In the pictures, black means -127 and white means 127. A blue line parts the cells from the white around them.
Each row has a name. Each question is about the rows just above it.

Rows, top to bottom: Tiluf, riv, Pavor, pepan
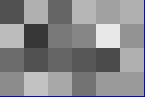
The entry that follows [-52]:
[48]
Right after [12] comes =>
[66]
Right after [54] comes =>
[33]

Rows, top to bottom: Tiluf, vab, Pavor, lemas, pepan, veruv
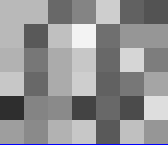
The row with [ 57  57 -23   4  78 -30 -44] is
Tiluf
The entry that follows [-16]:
[22]
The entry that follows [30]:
[10]

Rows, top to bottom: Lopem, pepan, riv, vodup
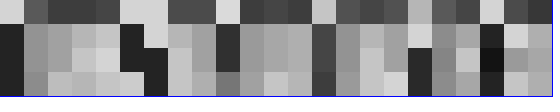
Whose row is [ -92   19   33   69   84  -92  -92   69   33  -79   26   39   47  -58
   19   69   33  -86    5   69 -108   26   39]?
riv
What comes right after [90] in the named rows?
[-66]
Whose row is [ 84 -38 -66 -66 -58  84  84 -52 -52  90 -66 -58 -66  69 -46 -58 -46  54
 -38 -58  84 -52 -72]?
Lopem
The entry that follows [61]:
[54]
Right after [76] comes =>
[-92]

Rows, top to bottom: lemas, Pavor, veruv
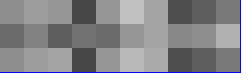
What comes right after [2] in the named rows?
[-33]
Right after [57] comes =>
[42]
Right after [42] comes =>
[-49]

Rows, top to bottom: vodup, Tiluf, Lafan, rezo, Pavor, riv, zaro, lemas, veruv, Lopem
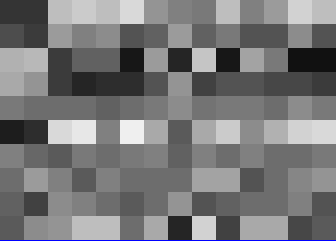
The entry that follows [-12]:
[-6]
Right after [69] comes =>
[-104]
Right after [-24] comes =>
[-37]
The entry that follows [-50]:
[-68]
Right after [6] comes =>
[20]
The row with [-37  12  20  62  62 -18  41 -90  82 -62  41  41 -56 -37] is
Lopem

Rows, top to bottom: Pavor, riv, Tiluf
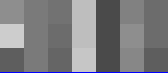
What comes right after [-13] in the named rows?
[62]
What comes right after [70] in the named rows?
[-53]
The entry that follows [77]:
[-5]
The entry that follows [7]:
[-33]
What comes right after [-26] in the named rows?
[70]

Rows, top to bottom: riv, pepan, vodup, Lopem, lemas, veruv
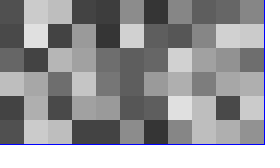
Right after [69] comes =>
[-9]
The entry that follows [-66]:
[12]
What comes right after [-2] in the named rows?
[39]
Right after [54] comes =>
[33]

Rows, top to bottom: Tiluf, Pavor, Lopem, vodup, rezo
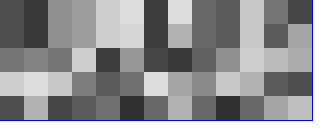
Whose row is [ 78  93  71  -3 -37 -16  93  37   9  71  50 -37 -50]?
vodup
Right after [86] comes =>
[-65]
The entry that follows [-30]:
[17]
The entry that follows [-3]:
[-37]

